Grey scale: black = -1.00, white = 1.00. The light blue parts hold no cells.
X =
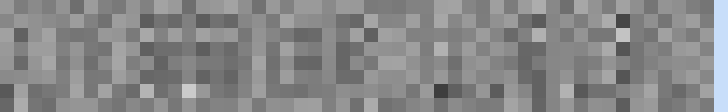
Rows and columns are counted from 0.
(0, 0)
0.20
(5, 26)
0.20
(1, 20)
0.28
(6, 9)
-0.16
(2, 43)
-0.07
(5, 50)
0.06
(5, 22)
-0.02
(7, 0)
-0.19
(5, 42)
0.12
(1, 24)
-0.12
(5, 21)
0.00
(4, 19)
-0.12
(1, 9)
0.18
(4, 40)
0.07
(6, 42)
-0.11
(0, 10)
0.01
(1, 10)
-0.27
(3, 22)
-0.03
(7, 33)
0.01
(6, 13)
0.59
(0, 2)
0.08
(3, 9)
0.18
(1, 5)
0.23
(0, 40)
-0.13
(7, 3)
-0.14
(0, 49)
-0.01
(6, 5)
0.29
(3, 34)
0.02
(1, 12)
-0.18
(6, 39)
0.05
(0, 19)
0.20
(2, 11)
0.02
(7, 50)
-0.04
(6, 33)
-0.08
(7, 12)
-0.07
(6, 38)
-0.23
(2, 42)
-0.07
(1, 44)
-0.45
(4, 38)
-0.04
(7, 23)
0.00

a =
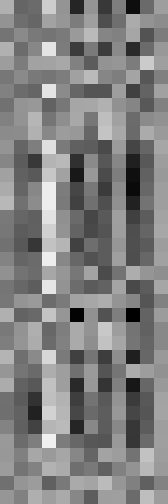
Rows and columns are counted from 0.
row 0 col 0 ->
0.38
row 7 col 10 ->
-0.31
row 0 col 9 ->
-0.89
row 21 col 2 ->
0.21
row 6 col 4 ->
0.09
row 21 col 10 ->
-0.33
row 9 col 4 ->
0.22
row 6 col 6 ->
-0.33
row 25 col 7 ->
-0.52
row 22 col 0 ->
0.38
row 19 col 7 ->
-0.41
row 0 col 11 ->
0.24
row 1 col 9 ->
0.34
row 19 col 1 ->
-0.10
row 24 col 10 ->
-0.21
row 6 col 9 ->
-0.49
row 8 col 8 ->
0.26
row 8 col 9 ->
-0.16
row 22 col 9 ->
-1.00
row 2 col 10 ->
-0.35
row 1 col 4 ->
0.18
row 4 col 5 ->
0.01
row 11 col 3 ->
0.41
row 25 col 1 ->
-0.13
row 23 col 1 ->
0.15
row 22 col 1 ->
-0.22
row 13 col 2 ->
0.06
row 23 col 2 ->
0.37
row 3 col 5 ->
-0.54
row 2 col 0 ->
-0.09
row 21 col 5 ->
0.28
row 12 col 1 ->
-0.24
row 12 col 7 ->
-0.41
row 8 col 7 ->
0.49
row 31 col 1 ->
-0.15
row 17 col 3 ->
0.52
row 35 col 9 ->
-0.16
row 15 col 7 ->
-0.30

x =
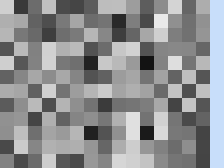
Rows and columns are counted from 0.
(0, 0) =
0.62
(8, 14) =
-0.22
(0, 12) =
0.66
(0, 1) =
-0.55
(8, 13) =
-0.42
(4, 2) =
0.02
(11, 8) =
0.68
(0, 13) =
-0.20
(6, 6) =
0.42
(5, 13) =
0.49
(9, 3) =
0.29
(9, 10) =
-0.80
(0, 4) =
-0.41
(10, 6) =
0.18
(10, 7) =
-0.20
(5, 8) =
0.22
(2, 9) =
-0.21
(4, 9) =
0.21
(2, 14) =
0.17
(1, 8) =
-0.68
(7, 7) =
-0.54
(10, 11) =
0.01
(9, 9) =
0.76
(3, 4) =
0.39
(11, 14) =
-0.47
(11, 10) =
0.53
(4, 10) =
-0.85
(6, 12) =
0.53
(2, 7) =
0.06
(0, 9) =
0.23
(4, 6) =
-0.73
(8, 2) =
-0.46
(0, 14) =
0.36
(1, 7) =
-0.09
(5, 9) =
0.30
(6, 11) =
-0.17

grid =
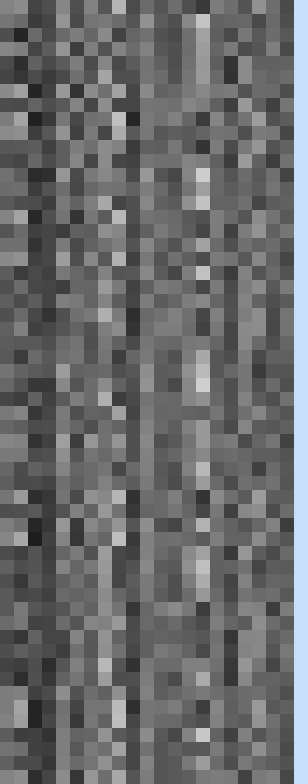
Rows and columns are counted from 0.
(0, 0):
0.03
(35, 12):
-0.01
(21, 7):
0.03
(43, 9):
-0.58
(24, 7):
-0.06
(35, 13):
-0.26
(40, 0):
-0.25
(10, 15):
-0.03
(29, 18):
0.04
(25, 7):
-0.09
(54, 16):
-0.39
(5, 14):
0.21
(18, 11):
-0.35
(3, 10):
0.01
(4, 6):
-0.41
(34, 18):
-0.19
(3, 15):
-0.21
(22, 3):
-0.60
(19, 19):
-0.18
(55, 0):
0.03
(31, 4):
0.25
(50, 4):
-0.11
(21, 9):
-0.46
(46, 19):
-0.33
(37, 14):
0.40
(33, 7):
-0.09
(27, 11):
-0.29
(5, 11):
-0.15
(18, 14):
-0.40
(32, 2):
-0.41
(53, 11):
-0.34
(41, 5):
-0.13
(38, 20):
-0.33
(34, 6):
-0.17
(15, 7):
-0.28
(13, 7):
-0.10
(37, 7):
-0.09
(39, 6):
-0.36
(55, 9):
-0.33
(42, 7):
0.09

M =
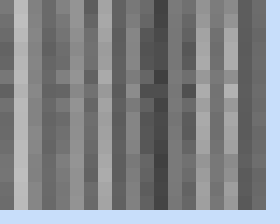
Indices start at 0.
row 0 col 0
-0.05
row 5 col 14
0.19
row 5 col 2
0.03
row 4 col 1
0.43
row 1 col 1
0.50
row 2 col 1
0.45
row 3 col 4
-0.14
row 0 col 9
-0.06
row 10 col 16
0.26
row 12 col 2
0.01
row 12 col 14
0.22
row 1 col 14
0.19
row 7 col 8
-0.25
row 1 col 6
-0.21
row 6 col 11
-0.38
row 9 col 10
-0.32
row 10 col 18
-0.17
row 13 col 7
0.30
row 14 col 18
-0.16
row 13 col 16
0.24
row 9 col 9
0.04
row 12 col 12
-0.04
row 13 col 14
0.26
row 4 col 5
0.12
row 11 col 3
-0.17
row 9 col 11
-0.43
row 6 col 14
0.35
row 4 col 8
-0.25
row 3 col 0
-0.22
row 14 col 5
0.15
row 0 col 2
0.01
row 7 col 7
0.28
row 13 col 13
-0.22
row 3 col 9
0.04
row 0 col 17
-0.27
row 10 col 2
0.06
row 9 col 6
-0.15
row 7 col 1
0.45
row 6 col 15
-0.10

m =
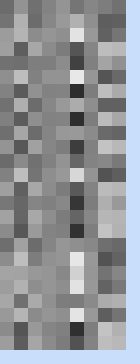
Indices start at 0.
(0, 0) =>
-0.15
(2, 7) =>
-0.24
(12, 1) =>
0.49
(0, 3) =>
0.03
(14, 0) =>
-0.07
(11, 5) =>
-0.20
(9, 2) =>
-0.15
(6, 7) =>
0.49
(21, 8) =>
0.38
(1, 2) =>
-0.15
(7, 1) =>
0.37
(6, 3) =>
0.02
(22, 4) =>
0.12
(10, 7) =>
0.53
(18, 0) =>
0.10
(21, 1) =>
-0.12
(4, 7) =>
0.29
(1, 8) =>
-0.25
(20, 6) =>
0.19
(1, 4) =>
0.20
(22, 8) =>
-0.09
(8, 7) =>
0.47
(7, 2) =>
-0.15
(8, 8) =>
0.31
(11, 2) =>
-0.11
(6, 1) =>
-0.29
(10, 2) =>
0.26
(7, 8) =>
-0.24
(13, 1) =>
-0.25
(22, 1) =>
0.42
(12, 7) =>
-0.35
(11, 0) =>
-0.16
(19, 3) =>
0.17
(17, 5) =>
0.12
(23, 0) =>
0.09
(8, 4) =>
0.03
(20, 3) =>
0.17

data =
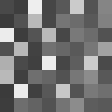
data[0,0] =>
-0.43
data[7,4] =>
-0.09
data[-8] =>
[-0.43, -0.51, 0.87, -0.45, -0.31, 0.59, -0.35, 0.04]
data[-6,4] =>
-0.44
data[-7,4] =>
-0.08
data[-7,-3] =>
-0.15
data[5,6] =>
0.10
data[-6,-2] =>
-0.15
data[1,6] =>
-0.30
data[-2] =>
[-0.54, 0.85, -0.50, -0.31, 0.56, -0.35, -0.05, -0.13]
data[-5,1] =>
0.44
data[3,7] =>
0.27
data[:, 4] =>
[-0.31, -0.08, -0.44, -0.19, -0.45, -0.36, 0.56, -0.09]
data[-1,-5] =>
-0.36
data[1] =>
[-0.54, -0.36, 0.45, -0.44, -0.08, -0.15, -0.30, 0.01]
